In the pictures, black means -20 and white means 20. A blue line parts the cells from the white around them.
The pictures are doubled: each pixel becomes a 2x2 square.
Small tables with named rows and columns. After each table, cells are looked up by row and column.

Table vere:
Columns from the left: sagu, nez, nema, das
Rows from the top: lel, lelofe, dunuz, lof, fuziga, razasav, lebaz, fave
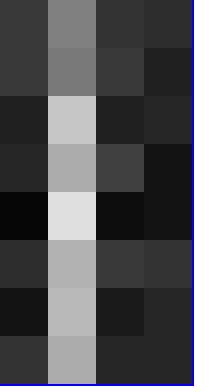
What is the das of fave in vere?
-14
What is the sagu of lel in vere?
-11
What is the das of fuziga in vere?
-17
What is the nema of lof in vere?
-10
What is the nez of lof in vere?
7
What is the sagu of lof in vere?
-14
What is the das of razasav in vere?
-12
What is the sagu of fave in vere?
-12
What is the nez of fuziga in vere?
15
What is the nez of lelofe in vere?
-1
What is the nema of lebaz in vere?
-16
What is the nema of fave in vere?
-14
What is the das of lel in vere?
-13
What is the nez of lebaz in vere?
9
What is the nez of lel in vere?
0
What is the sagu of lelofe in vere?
-11

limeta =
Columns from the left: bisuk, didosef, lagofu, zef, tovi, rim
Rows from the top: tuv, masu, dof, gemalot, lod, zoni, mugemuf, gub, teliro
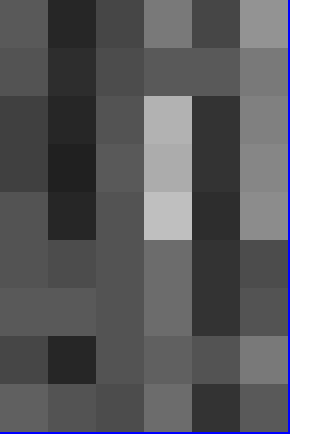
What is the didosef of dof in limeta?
-14
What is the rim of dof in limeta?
0
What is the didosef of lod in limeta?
-14
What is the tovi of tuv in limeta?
-9
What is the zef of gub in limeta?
-5
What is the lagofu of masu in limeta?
-8
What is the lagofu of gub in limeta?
-7
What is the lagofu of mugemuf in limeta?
-7
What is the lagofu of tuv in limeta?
-9
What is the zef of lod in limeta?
10
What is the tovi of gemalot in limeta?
-12
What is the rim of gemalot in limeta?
1
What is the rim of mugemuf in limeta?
-7
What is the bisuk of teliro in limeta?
-5
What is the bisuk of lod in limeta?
-7
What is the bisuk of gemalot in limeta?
-10
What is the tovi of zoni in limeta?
-12
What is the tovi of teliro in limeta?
-12
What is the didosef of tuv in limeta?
-14
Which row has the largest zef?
lod

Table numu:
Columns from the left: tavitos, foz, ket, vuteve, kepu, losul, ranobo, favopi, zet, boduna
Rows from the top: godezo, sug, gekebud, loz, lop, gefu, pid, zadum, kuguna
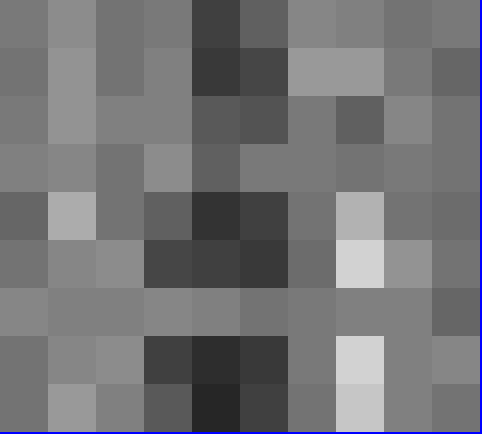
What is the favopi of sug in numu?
4
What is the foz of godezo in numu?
2
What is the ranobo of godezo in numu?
1
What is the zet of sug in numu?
-1
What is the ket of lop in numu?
-2
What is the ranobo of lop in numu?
-2
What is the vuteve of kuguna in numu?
-6
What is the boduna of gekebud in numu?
-2
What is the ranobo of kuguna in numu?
-2
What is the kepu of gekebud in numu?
-6
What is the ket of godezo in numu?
-2
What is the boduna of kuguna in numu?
-2
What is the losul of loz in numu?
-1
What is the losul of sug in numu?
-9
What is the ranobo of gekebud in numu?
-1
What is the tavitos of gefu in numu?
-2
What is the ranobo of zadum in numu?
-1
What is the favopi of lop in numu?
8
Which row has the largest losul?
loz

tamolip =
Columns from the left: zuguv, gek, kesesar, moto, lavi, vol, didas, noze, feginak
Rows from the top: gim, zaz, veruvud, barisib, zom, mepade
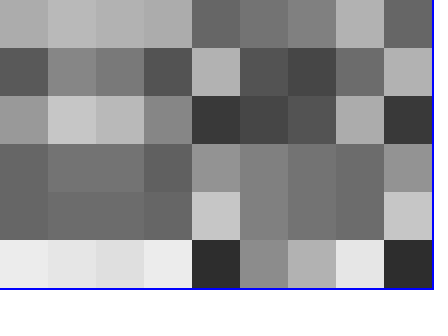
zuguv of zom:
-4
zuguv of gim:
7
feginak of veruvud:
-11
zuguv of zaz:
-6
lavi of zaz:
8
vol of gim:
-2
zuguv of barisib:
-4
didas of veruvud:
-7
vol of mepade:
2
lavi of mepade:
-13
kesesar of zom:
-3
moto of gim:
7
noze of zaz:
-3
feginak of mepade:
-13
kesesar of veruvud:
9
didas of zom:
-2
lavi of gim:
-4
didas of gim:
0
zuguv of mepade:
17
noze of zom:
-3

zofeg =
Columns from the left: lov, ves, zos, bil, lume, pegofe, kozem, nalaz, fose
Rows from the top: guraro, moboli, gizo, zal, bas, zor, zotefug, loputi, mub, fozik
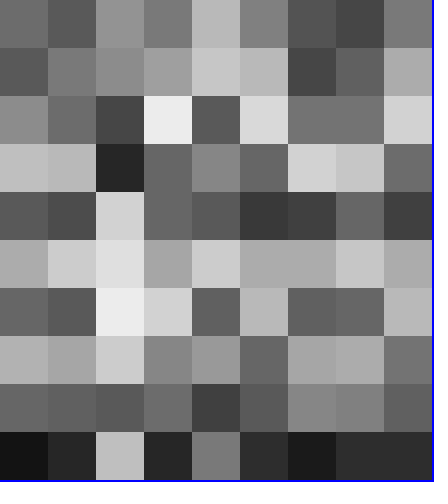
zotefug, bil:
13
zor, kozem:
7
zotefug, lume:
-5
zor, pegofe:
7
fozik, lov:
-17
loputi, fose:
-2
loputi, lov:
8
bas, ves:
-8
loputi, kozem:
6
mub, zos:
-6
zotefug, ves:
-6
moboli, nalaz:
-5
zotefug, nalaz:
-4
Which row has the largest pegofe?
gizo

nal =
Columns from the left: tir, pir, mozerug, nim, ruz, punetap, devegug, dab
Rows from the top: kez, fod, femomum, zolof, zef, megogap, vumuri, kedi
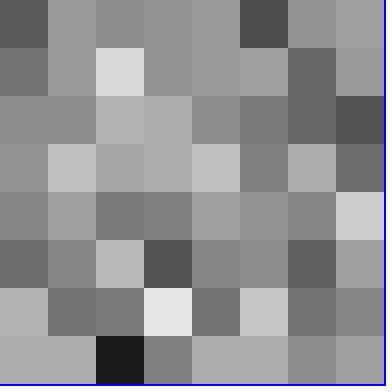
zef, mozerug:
-1
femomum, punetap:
-1
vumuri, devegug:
-2
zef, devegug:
1
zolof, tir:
3
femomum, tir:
2
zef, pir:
5
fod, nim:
3
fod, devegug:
-4
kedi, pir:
7
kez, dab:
5
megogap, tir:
-3
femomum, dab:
-7

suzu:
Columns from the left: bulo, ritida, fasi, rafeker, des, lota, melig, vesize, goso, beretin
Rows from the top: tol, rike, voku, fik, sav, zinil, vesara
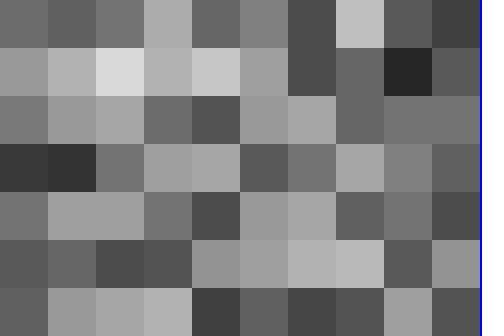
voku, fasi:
6
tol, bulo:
-3
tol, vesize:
10
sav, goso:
-2
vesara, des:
-10
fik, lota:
-6
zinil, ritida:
-4
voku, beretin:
-2
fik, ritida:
-12
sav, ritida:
5
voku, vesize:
-4
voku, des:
-7
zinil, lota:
5
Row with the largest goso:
vesara

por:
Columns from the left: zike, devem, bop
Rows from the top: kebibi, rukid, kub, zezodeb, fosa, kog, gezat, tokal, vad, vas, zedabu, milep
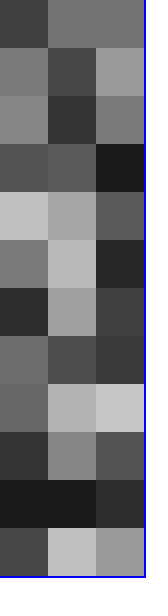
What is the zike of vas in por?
-12
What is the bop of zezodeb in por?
-16
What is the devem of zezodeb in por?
-6
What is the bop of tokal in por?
-11
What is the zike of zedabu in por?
-16
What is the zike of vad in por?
-4
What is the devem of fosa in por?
6
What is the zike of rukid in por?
-1
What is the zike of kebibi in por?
-10
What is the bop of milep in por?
4
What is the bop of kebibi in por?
-2
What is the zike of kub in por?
1
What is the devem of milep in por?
10
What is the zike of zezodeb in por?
-7

